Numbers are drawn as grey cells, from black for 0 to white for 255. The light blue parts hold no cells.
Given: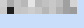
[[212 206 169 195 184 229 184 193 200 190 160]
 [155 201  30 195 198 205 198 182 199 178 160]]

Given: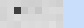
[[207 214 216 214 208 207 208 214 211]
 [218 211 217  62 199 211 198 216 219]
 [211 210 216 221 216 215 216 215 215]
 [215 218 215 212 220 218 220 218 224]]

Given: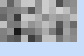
[[141 173 100 154 199 201 144 204 189  81 134]
 [147 115 128 132 145  88 148 204 181 209 190]
 [188 101 133  59 200 197 175 138 166 154 161]
 [107 194 124 119 181 147 162 190 173  86 152]
 [134 129 146  24 111 114 138 171 124  73 163]
 [140 126  96  85 186  61  99 191 192 118 152]]

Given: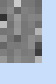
[[106 116 128 203 120 119]
 [112 123 139 102 129 124]
 [130  49 125 155 125 133]
 [109 191 115 148 119 128]
 [180 117 121 152 120 122]
 [130 146 115  94 122 141]
 [ 79 103 123 121 125 140]
 [ 61 126 117 133 122 126]
 [180 151 123 140 130 128]]

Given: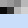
[[184 163 152 133]
 [208   9  54 183]]

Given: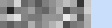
[[199 153 143 213 103 123  88 126 145 166 190 171  53]
 [206 124  36 127 134 159 113 101 137 176  78 127 120]
 [175 174 202 226 133 122 120 149 149 146 234 190  90]
 [172 116  92 120 112 175 129 151 178 201  78 119 129]]

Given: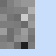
[[151 109 128 142 151]
 [175 120 125 129 129]
 [142 143 117 109 203]
 [154 125 126 123 106]
 [124 157 111 129 157]
 [113 123 110 143 150]
 [123 131 136 106  31]]

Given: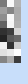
[[180 121 249]
 [171 159 134]
 [173 141 248]
 [177  98 245]
 [213  49  62]
 [104  35  90]
 [205 242  50]
 [254 224 234]
 [ 60 132 170]]

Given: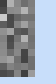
[[126  63 177 136 111]
 [130  74 139 142 180]
 [114 202  74 102 115]
 [127  93  74 132 160]
 [120 145 163  91  84]
 [112 130  74 116 179]
 [116 137  79 131 134]
 [133 140 109 136  69]
 [111 148 161 112  68]
 [110  96 130 119 125]
 [155  74  83 132  64]]
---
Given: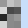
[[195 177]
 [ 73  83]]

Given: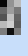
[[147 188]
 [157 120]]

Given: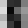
[[ 48  43]
 [  8 107]]

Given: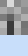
[[217 138]
 [152 175]]

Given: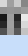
[[159 202]
 [149 146]]

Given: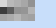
[[185 177]
 [ 94 146]]
